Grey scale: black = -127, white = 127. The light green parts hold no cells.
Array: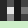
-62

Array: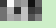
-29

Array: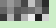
-84

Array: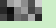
79

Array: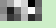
-26

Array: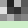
-39

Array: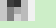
113
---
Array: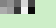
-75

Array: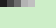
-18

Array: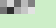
44

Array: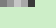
70

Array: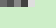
7

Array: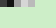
32

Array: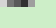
-38
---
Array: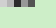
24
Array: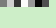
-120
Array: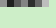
-24
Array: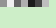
-57
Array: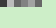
34
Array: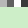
126
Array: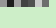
75
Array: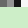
-105
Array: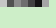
-107
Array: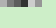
77
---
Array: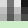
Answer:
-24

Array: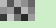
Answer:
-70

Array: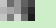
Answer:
24

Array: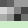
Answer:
58

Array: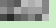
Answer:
32

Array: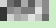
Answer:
-4

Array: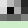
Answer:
-118

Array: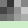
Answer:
-33

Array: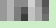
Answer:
66

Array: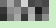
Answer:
39
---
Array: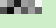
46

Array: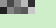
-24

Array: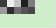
-18

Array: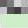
-66

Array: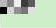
16

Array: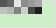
1

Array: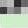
-11

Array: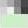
15

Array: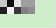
-71

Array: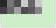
32
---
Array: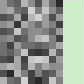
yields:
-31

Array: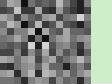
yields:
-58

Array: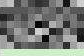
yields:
-39

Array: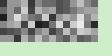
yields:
35

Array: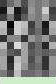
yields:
-65

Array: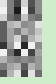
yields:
12

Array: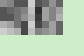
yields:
32

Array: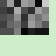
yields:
-1

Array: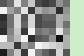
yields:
18
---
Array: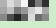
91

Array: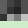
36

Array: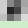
-20

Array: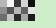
-85

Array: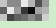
10

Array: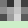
28

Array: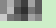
-52
